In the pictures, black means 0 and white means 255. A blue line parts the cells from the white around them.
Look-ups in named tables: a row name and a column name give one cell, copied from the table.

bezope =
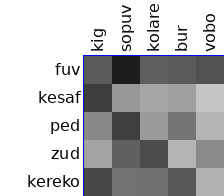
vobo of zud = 138
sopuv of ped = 63
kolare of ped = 155
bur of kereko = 87
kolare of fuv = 94
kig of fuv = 91
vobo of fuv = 82
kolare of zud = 76
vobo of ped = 180
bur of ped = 117
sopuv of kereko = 113
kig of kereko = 72

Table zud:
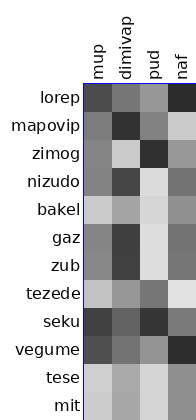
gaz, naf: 115
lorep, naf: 44
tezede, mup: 194
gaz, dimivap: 63
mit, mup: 205
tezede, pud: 118
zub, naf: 118
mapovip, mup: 124
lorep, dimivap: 118
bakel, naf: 145
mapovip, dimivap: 50
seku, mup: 64
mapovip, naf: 202
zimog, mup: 133
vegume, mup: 79
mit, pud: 212
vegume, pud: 147
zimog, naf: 152
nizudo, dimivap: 70
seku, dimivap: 98

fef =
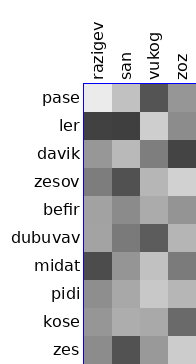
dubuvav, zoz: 181
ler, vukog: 206
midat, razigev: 76
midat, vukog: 193
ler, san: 63
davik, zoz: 68
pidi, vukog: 200
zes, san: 82
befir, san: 139
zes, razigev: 140
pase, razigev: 235
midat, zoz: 123
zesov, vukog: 182
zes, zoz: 204
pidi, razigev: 142
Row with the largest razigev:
pase

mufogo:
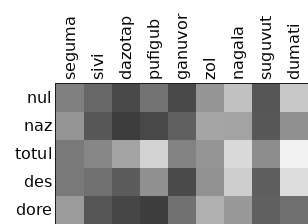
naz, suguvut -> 88
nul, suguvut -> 86
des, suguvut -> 94
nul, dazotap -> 73
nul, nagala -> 193
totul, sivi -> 134
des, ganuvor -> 75
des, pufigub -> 144
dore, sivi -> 85
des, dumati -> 221
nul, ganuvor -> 73
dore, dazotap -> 70
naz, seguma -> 149
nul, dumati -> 200
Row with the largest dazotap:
totul

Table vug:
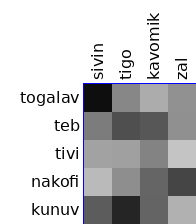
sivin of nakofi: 186
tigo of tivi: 160
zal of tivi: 196
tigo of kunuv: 37
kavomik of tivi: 131
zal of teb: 144
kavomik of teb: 87
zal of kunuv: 177
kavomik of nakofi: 101

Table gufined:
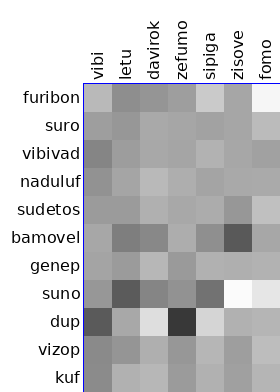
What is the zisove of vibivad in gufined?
167
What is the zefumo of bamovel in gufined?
173
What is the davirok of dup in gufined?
222
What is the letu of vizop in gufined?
149
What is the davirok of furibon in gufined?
149
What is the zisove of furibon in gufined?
166
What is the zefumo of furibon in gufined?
158
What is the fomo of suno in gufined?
230
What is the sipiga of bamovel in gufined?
143
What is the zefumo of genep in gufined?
154
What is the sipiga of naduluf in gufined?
164
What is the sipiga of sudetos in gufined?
172
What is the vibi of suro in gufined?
158
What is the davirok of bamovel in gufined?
136
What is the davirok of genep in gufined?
183
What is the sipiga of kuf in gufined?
177
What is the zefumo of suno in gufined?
146
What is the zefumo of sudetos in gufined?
168
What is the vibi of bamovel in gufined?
167
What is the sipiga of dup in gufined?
213

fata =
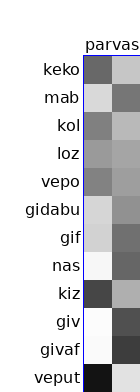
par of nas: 247
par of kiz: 70
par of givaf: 250
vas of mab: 118
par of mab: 217
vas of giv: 80

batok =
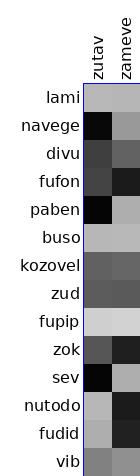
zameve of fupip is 210
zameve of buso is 184
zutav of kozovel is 97
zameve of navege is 153
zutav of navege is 8
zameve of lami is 182
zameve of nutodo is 27
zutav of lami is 184
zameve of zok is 31
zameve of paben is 174
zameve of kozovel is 102
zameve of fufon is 27
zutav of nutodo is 183
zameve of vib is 144
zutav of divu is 63
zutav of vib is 129
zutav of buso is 183

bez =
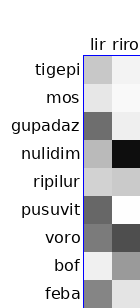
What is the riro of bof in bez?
154
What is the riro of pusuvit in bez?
254
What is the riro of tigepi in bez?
243
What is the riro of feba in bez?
228
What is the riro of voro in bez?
78
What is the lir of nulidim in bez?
186
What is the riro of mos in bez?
249
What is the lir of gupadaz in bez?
110
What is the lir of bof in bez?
240
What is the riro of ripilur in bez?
202
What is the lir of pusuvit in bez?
103

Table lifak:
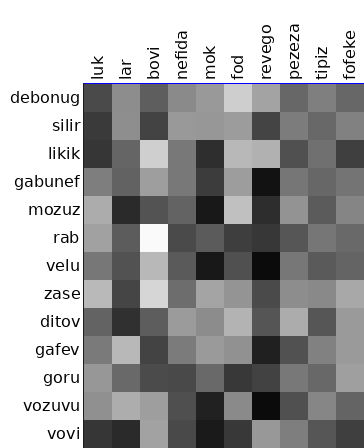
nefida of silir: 153
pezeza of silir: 124
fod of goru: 56
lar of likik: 101
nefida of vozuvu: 79
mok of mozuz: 24
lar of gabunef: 98
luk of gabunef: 126
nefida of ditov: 155
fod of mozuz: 192
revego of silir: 68
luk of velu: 119

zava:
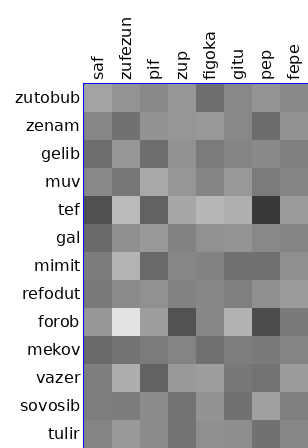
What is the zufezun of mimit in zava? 179
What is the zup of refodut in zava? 131
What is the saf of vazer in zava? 126
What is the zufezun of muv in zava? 118
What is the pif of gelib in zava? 109
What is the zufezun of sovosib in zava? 124
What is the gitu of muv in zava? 152
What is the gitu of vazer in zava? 120
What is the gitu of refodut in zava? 127
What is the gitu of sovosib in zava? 113
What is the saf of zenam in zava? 134
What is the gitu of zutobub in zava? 136
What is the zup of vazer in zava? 153
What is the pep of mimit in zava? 112
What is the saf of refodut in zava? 121
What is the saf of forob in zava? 151
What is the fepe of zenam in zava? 146
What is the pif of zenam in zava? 147

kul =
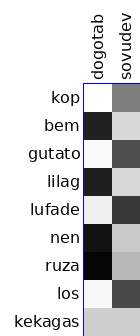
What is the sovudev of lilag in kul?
215
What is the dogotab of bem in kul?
33
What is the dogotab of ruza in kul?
5
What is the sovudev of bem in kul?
216
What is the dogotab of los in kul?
248
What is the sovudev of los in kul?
73
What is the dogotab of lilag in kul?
30
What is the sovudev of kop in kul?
127
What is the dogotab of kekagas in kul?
207
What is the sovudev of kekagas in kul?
205

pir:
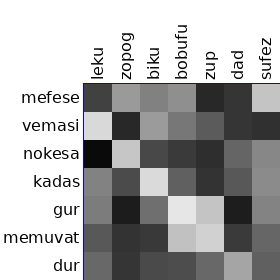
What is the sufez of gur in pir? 131
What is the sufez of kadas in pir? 139
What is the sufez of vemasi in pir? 48
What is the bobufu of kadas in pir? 96
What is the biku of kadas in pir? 218
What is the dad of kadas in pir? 88
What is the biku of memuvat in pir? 57
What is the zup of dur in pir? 104
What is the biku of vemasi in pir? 155
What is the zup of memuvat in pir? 209
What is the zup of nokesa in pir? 46
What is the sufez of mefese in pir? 196
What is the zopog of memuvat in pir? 51
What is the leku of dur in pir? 104

